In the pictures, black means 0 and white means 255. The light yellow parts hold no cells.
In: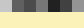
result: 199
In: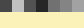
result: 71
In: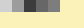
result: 209
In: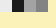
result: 235
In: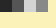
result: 39
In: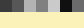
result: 59
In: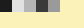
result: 28
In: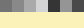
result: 115
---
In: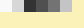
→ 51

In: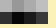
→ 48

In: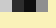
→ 203

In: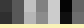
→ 140

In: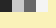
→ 38

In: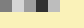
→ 213

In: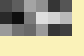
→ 105

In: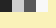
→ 36
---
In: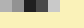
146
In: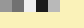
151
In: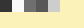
111
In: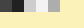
173
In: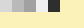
185
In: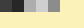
140
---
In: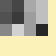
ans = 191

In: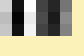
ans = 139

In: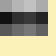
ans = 36

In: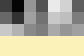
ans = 125

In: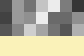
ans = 144

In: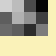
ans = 63

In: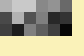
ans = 51

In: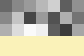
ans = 116

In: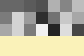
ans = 167
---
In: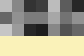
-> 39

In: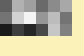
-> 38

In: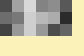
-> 206

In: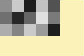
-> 202

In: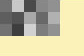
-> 209

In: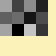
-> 195

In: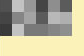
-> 121
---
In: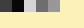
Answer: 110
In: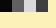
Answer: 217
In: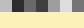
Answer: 221
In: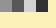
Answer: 210
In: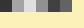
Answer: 65
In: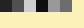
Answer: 153
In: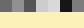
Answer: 22
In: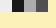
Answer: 172
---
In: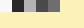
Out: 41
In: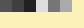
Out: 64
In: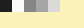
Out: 250
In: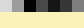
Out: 156
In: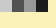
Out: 82
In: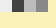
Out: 66
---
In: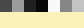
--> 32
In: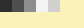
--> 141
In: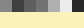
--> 95
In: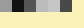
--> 85
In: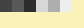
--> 44
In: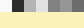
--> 180
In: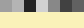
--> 35
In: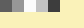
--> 251
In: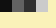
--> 48
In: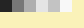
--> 174
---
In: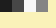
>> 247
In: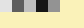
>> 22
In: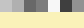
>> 63
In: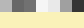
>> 160
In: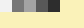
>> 88
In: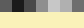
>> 176
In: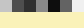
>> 99
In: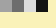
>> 220
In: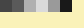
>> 154
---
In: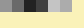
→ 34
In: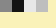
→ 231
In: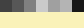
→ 128
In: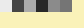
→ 171
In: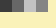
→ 194
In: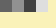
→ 65
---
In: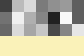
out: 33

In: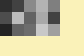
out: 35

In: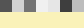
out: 62

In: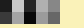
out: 8

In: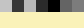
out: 0

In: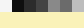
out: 15
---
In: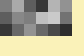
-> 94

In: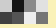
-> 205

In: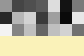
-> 39

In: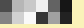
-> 76

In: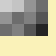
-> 148

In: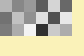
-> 114

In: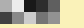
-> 175
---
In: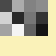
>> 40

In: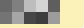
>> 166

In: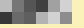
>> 106

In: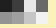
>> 159

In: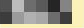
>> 155

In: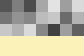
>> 147

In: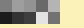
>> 51
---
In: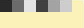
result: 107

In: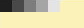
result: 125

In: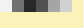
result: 113

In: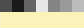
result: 100

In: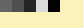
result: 80

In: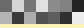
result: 58

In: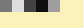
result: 120
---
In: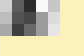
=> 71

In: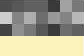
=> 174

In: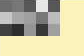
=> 159

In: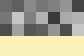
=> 129

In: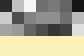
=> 131

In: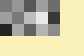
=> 189
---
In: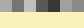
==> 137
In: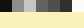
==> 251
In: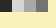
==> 115
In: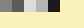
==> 26
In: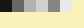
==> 232
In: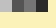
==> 42
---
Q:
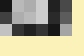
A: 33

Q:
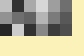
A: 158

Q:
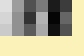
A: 27

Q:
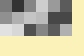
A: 154

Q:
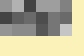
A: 158

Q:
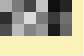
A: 15

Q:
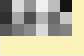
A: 189

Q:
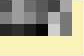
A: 67

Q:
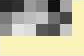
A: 17
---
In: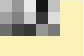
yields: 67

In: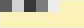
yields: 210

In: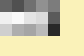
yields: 174

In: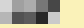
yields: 82

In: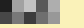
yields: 120

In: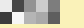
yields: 246

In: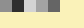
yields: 46

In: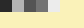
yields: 180

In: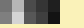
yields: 212
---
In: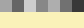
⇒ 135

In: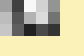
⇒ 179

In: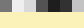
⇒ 83

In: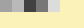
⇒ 65

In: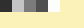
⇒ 123

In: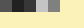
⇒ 55

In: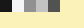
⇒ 145
